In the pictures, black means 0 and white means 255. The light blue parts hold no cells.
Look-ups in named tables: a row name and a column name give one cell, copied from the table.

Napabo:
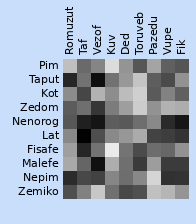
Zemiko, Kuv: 112
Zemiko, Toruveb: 80
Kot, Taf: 70
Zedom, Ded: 158
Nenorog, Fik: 22
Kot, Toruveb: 207
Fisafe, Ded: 116
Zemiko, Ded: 72
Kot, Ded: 188
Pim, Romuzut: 191
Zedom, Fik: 173
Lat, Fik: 52
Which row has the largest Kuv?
Fisafe

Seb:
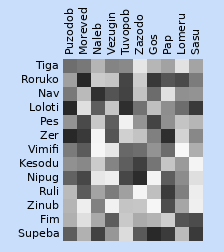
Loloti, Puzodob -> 39
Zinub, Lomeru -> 166
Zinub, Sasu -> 239
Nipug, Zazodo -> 44
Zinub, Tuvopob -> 196
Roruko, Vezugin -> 197
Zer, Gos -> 128
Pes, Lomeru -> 196
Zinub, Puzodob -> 181
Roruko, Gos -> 56
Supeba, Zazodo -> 90
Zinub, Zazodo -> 198
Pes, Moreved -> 74
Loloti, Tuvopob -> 46
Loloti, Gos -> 191

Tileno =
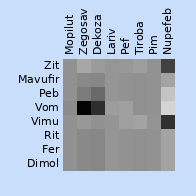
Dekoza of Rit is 135
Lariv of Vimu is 149
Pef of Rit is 146
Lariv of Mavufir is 149
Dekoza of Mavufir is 135
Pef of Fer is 146
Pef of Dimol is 146
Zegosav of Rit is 137
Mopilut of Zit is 145
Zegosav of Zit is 167
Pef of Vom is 160
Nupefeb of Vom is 212
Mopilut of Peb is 145
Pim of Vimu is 148
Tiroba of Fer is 144
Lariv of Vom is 157
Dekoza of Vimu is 145
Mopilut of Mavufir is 145
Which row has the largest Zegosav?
Zit

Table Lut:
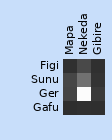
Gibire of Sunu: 51
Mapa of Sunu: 70
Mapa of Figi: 48
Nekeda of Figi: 73
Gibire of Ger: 58
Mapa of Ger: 68
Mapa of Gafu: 46
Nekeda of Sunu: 113
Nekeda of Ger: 252
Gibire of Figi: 48
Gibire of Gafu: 47
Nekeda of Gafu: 48

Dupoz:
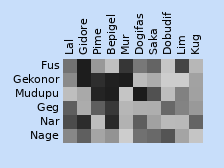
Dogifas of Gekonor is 187
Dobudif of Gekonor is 205
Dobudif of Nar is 186
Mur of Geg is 182
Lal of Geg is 94
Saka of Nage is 105
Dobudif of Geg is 104

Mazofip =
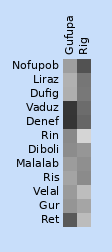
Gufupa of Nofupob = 158
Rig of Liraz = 118
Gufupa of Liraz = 177
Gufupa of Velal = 154
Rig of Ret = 188
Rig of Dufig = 120
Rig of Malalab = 143
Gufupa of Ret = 89
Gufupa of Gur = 149
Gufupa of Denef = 53
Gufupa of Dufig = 175
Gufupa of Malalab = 156
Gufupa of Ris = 164

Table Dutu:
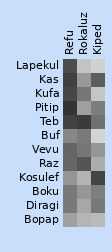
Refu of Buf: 135
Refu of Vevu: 101
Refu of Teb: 66
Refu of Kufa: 71
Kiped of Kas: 93
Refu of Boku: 121
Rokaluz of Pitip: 159
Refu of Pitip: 51
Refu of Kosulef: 149
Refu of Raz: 102
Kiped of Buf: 212
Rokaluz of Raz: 84

